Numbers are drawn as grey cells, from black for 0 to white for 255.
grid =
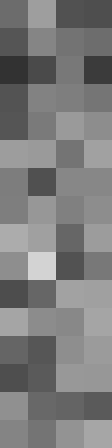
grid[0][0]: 108
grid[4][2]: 154
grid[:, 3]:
[78, 109, 59, 117, 141, 161, 135, 141, 156, 120, 160, 165, 155, 151, 90, 166]
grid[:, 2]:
[81, 115, 120, 126, 154, 116, 135, 128, 102, 82, 162, 136, 142, 152, 100, 147]
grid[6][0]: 125
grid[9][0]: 142
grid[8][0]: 172
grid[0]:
[108, 158, 81, 78]
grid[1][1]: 133

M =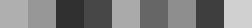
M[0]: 175
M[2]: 48
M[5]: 102

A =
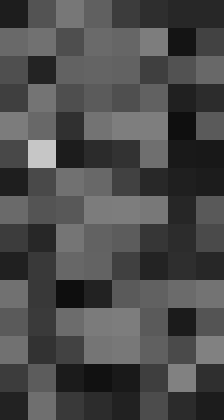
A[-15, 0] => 29
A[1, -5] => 106
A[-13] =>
[79, 35, 98, 100, 98, 63, 82, 104]
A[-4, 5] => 90
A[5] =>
[72, 198, 28, 43, 50, 111, 25, 24]
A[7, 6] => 38
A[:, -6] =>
[119, 78, 98, 78, 48, 28, 113, 88, 117, 103, 14, 108, 66, 27, 57]
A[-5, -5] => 34
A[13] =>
[60, 92, 27, 17, 25, 62, 129, 47]
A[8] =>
[60, 39, 117, 98, 92, 54, 44, 74]
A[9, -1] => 39
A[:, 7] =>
[39, 66, 104, 44, 90, 24, 28, 89, 74, 39, 115, 84, 129, 47, 28]
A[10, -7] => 56
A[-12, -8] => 63
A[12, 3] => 117
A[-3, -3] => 96
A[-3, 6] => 74
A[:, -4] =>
[60, 102, 98, 79, 126, 50, 65, 125, 92, 64, 90, 125, 120, 25, 33]
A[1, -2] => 20
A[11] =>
[90, 58, 108, 123, 125, 90, 27, 84]
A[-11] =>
[124, 104, 48, 115, 126, 126, 15, 90]
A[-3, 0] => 113

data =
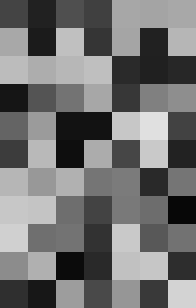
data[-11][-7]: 68
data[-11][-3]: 167
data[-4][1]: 196
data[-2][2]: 11
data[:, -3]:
[167, 165, 42, 55, 199, 70, 123, 121, 201, 193, 150]
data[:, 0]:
[68, 168, 188, 21, 100, 60, 182, 199, 208, 140, 47]
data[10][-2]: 57
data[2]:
[188, 173, 183, 191, 42, 32, 39]
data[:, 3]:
[64, 53, 191, 167, 18, 172, 117, 67, 50, 41, 73]
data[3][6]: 142
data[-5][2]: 177
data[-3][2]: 115
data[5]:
[60, 185, 14, 172, 70, 201, 34]
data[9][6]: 45
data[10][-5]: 157
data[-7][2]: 18
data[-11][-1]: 168
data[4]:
[100, 155, 18, 18, 199, 224, 66]

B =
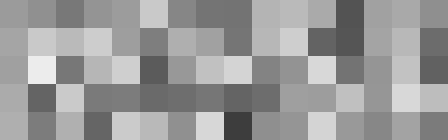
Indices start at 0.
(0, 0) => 155
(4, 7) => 215
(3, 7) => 118
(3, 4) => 124
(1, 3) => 205
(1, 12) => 85
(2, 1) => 236
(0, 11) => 170
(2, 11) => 216
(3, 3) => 122
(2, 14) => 194
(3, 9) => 109
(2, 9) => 131
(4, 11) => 212
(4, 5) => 185
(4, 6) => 144
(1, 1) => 201
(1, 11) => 99
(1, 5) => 126
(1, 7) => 161
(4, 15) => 123
